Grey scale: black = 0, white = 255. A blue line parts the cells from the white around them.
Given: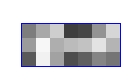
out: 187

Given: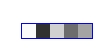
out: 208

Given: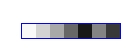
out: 103

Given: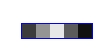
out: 231

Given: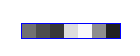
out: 221

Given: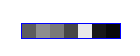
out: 71
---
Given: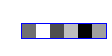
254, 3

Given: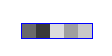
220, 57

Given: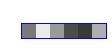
234, 57

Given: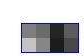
195, 28

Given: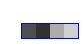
208, 50

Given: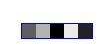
234, 0

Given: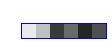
233, 38

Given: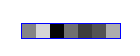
214, 5
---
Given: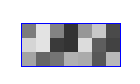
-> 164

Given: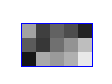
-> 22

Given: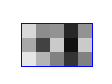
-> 230

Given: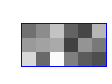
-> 216

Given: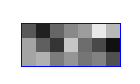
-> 164

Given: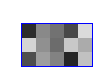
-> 78

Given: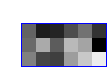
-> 128
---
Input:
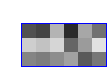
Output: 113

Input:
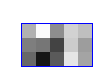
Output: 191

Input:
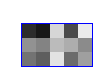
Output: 235

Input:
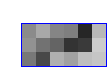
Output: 184

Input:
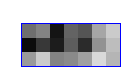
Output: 203

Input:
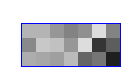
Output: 131

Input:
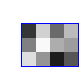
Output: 187

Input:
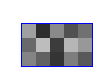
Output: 113

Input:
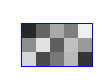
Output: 239
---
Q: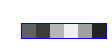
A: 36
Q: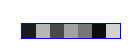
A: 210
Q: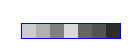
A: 45
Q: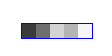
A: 245
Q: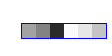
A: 196
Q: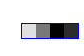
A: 44
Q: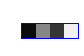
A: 240
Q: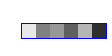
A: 46
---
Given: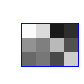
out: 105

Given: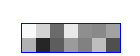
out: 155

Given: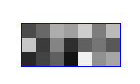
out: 19

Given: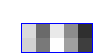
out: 121

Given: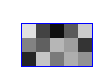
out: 197

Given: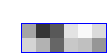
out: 102

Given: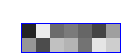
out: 180
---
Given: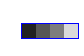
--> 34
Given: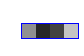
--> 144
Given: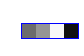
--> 108
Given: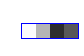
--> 252
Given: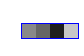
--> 137
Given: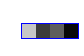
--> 198
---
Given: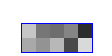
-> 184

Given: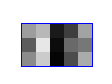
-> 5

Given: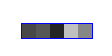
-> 36

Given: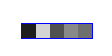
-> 81

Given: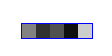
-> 81

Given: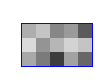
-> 61

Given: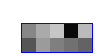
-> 127

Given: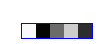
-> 107

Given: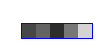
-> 45
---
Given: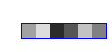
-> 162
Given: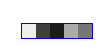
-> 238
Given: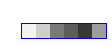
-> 243
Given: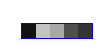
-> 17
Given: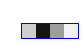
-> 206
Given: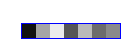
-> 17
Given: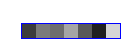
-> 60
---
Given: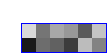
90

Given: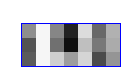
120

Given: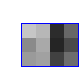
37

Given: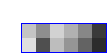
135

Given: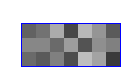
143

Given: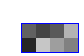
89
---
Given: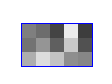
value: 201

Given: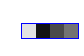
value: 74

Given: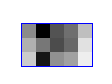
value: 204

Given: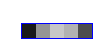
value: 149

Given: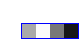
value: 120

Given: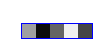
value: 100

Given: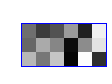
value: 227

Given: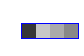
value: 136

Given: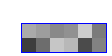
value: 184

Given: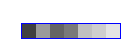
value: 192
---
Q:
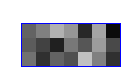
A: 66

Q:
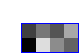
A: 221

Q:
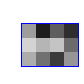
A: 181

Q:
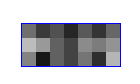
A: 153

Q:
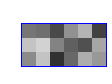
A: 210

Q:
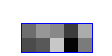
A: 88

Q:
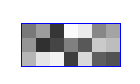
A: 48
